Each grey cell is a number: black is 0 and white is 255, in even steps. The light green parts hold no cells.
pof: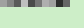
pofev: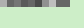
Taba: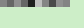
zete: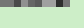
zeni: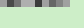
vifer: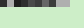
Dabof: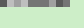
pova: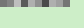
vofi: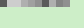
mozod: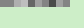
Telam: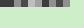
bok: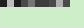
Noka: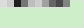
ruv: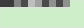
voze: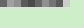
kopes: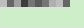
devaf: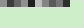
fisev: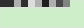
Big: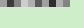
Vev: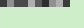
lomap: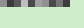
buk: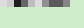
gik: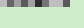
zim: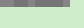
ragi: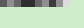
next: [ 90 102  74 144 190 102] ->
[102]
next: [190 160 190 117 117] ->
[117]
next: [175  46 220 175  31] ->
[175]

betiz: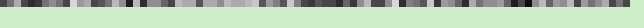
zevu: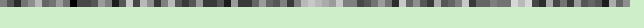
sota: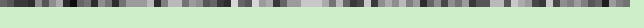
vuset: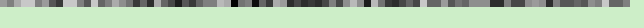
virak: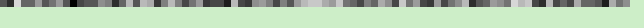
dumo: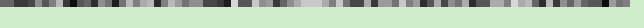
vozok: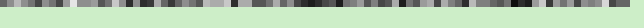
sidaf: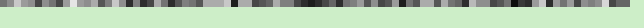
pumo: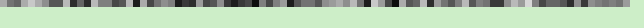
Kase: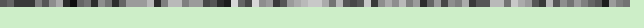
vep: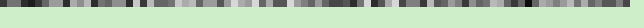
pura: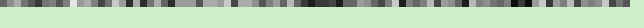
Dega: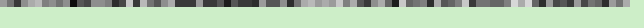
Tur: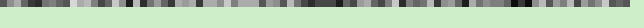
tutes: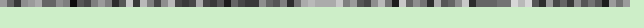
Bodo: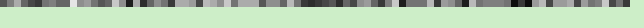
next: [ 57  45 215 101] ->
[86]
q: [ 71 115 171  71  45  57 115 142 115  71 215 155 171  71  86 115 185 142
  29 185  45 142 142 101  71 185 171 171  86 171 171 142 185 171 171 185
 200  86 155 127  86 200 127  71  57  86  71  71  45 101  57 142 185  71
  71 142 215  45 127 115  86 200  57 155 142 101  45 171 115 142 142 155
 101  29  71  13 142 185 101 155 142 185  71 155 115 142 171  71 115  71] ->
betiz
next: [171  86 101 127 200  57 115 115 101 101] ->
[127]
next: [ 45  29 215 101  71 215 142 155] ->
[57]
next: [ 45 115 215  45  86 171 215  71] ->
[127]

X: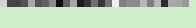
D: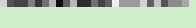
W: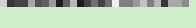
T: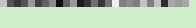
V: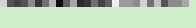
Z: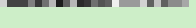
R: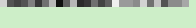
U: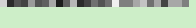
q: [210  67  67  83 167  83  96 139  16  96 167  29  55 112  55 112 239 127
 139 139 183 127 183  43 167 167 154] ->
X
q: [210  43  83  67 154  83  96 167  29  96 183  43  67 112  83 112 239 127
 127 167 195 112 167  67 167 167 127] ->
U

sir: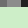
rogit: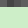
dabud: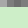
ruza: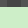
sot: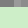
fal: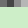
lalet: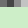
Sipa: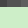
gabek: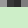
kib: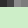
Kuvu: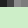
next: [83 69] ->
[69]
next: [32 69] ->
[140]

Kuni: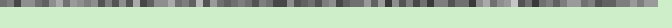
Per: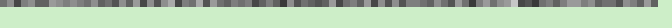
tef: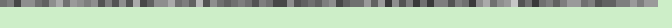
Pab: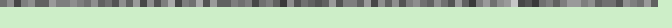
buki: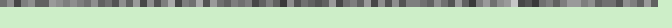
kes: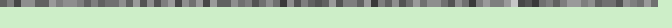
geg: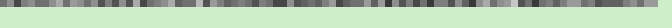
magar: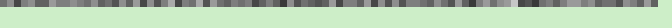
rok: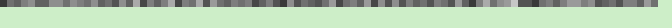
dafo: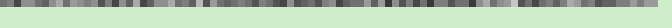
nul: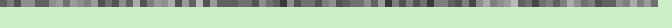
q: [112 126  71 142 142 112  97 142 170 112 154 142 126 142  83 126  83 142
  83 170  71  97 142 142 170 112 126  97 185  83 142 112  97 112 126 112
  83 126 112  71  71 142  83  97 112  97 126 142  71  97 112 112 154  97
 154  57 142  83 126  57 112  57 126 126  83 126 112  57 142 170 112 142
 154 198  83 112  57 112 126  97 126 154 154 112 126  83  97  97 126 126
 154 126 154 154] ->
tef
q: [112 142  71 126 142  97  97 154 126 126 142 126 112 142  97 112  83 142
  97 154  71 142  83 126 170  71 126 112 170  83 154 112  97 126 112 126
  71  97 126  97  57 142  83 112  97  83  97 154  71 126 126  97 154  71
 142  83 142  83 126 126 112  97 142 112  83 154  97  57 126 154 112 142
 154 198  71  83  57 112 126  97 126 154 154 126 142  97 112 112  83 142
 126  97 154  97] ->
magar

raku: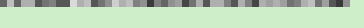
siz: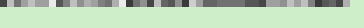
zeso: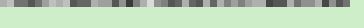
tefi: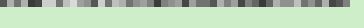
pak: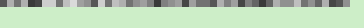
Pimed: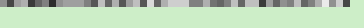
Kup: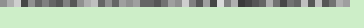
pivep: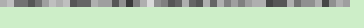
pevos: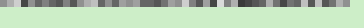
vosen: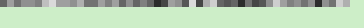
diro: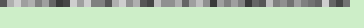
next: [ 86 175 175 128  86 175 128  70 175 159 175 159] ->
[114]
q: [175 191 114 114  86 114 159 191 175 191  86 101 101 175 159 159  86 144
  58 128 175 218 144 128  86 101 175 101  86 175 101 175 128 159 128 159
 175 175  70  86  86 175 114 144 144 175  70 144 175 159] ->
pivep
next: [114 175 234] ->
[58]

